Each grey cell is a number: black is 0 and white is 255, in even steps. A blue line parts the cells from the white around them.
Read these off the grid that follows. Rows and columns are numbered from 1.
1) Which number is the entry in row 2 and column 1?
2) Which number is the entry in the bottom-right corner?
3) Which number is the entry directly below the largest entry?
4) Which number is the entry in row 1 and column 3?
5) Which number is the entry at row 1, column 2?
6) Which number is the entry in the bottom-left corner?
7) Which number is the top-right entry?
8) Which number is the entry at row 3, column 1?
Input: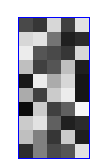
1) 215
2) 226
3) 44
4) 215
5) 54
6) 44
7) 226
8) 236

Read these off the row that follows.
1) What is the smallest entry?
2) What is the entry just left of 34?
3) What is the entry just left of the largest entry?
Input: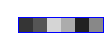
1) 34
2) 172
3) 85

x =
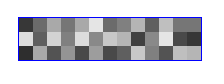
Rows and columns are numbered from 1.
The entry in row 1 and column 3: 169
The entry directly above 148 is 128
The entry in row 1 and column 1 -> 55
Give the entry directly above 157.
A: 137
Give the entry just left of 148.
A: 83
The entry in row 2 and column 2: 95
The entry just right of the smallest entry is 169
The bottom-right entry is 181
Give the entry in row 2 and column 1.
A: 220

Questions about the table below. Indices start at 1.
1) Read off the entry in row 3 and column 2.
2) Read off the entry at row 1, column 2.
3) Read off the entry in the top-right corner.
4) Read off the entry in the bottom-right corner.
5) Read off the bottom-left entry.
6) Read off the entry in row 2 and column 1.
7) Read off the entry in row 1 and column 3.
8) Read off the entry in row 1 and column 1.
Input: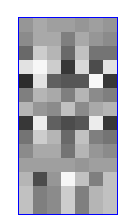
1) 205
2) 169
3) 150
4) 193
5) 193
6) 139
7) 159
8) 150

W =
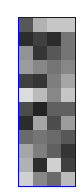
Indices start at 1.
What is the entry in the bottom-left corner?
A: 208
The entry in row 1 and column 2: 177
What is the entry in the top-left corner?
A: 87
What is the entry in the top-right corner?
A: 198
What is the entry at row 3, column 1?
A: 147
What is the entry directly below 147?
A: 156
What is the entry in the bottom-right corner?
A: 187
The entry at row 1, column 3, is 198
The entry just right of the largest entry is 187
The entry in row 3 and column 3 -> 87
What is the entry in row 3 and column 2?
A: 53

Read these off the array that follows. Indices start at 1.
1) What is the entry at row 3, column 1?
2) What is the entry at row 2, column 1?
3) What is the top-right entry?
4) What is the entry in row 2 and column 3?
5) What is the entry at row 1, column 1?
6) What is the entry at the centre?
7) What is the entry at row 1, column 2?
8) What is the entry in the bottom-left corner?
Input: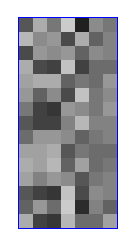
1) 74
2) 183
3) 119
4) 151
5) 86
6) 130
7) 172
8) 172

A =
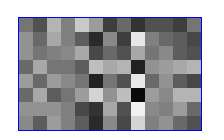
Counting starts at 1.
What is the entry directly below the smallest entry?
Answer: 241
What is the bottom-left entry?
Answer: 137
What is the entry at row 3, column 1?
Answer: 146
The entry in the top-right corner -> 117
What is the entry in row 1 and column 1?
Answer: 117
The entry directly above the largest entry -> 10
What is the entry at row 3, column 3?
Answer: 128
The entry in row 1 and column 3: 180
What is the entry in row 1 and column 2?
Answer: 81
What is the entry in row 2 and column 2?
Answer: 105
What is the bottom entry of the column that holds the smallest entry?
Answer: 212
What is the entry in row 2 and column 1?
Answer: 146
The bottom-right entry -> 81
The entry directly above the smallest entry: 231

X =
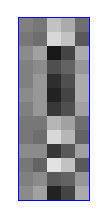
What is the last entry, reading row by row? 171
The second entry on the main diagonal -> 110
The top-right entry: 110
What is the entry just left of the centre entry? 151
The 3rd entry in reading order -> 194
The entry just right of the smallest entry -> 68
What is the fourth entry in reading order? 171
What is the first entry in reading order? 128
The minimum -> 24
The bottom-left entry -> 139
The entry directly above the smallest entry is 216
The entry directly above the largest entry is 56
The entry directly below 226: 89
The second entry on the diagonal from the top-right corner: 194

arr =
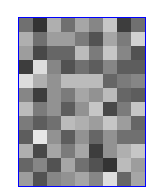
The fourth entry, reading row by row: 112
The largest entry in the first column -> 221
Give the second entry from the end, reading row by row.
102
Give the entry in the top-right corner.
112
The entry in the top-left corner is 112
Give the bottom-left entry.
157
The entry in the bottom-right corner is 166
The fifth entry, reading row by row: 166
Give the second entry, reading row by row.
51
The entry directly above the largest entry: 93
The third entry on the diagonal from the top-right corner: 198
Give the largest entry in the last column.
210
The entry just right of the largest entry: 146
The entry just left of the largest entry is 93
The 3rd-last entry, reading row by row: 221
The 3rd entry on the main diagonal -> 102
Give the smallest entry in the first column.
61
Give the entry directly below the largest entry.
72
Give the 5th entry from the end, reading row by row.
166
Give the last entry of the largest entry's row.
112
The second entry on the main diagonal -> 112

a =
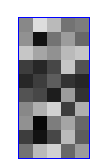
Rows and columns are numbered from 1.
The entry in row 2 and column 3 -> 115
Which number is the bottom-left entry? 115
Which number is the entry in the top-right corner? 125
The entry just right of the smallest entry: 125
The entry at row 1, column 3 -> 186
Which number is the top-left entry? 136
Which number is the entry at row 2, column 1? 145
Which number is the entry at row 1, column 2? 221
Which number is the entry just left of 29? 71
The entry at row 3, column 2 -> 165
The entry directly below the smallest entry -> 18
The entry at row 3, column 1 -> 198
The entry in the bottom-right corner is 156
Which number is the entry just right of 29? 156

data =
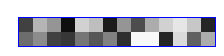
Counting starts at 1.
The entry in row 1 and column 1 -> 65
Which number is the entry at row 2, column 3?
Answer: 65
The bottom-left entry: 109
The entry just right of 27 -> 149
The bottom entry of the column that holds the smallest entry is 55

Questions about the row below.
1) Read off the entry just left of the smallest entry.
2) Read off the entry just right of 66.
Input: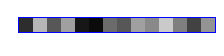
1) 23
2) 148

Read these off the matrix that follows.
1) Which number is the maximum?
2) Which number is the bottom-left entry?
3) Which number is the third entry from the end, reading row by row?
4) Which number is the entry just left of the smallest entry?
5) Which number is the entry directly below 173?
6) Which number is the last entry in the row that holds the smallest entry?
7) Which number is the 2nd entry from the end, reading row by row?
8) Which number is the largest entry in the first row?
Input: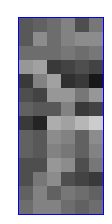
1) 204
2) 109
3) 109
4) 57
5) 140
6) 24
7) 97
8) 130
